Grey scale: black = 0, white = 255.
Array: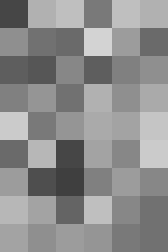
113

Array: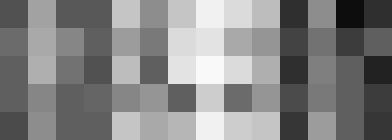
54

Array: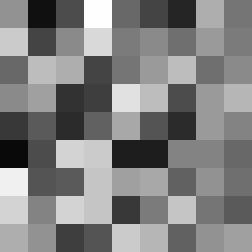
160

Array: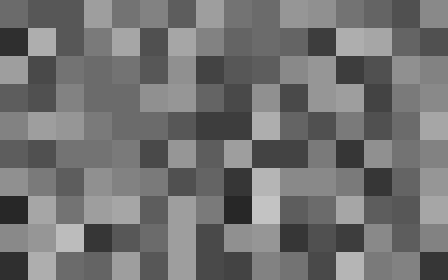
54

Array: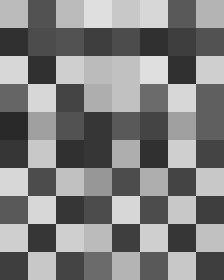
62
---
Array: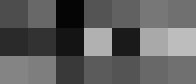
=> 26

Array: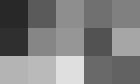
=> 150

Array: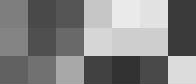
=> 206

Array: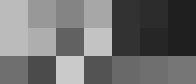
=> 50

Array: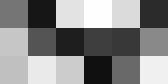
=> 62

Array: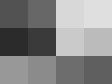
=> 58

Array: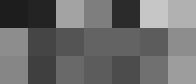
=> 99
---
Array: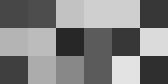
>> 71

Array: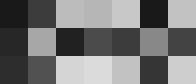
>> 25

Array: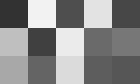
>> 50

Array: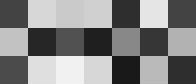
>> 67

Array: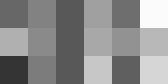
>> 103

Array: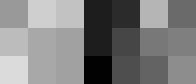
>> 153
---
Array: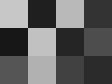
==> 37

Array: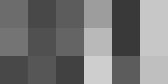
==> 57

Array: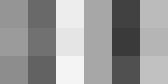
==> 58

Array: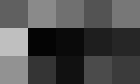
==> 30

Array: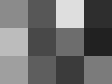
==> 109

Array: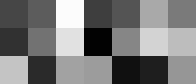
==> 211
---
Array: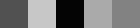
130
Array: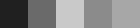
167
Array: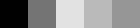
150
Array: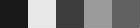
96
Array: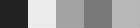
183
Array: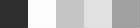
161
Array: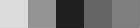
126
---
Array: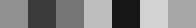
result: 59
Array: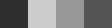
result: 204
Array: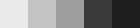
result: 195
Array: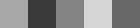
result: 58
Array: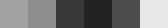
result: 141
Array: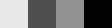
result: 79
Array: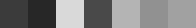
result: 39
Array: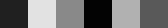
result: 226
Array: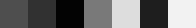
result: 49
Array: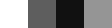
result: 94
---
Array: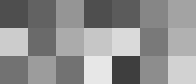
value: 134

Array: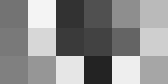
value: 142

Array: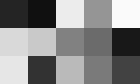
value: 149

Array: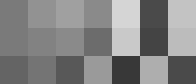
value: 74

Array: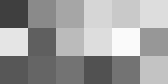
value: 201

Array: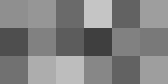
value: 98
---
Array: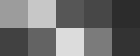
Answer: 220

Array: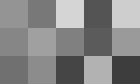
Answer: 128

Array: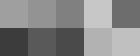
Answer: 74

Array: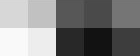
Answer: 40

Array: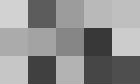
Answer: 134

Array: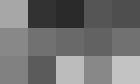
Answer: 105
